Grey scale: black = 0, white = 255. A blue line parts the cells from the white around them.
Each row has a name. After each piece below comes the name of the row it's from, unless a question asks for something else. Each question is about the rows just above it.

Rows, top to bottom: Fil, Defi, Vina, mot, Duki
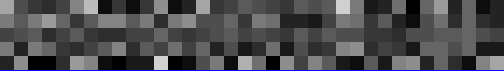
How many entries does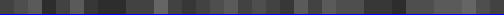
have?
36
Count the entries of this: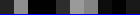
10
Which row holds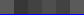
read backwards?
Vina

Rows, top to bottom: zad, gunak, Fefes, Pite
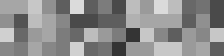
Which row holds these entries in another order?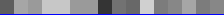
Pite
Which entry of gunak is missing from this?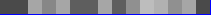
[83]
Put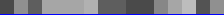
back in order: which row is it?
gunak
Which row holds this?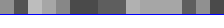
gunak
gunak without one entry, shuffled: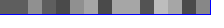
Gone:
[177]

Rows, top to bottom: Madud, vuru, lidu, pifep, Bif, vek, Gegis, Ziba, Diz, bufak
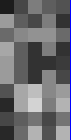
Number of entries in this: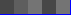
5
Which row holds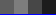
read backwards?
Madud
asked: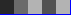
bufak
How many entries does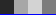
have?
4
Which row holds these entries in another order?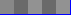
lidu
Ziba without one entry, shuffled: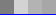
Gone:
[40]
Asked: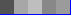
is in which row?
Gegis

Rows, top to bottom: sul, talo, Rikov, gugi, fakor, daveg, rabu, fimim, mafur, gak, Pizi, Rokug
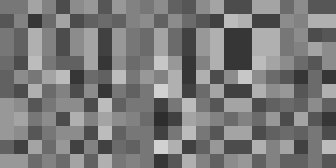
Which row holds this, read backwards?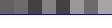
Pizi
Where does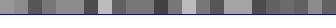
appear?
fimim
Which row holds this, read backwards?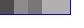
Rikov
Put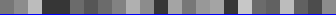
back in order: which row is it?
fakor
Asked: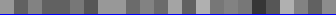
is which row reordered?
Rokug
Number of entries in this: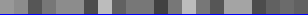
22

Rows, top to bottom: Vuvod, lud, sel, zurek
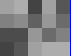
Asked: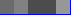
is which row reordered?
sel
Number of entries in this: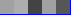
5
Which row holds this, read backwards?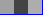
Vuvod
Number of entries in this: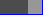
3
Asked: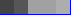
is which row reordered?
Vuvod

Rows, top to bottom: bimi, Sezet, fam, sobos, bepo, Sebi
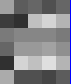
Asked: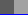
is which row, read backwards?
bimi
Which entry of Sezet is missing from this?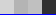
[60]
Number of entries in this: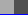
2

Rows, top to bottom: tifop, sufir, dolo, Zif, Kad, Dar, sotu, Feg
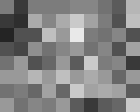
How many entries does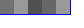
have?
5
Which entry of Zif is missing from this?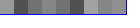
[69]
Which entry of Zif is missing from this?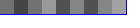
[143]
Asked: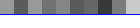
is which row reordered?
Feg
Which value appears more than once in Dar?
[153]
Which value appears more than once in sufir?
[171]

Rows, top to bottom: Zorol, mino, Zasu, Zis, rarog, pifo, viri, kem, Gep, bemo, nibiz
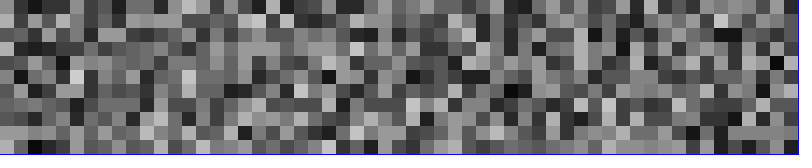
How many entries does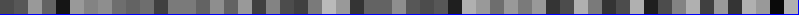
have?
57
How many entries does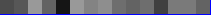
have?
15
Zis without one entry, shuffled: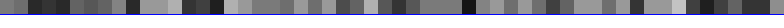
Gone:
[165]
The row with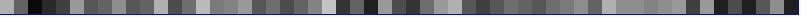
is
nibiz
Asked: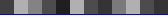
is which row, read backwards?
rarog

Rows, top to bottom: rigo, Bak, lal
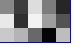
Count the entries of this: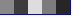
5
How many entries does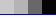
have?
4
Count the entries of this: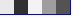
5

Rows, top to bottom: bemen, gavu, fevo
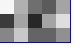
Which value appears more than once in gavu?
[164]
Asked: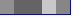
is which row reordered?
fevo
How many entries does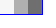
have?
3
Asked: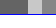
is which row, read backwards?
fevo

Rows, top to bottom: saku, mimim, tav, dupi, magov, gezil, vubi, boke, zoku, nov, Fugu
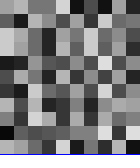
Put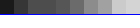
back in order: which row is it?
vubi
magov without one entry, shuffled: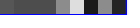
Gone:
[149]
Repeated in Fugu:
[181]
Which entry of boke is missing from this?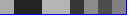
[161]
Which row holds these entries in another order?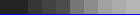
gezil
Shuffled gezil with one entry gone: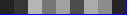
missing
[66]

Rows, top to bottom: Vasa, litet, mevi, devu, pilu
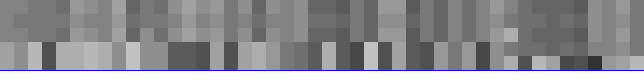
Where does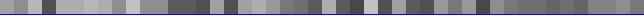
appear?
devu
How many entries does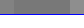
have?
6

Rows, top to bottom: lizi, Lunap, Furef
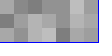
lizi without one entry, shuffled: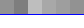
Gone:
[137]
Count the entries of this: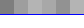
6
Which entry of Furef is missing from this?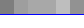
[180]
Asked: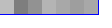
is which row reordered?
Furef

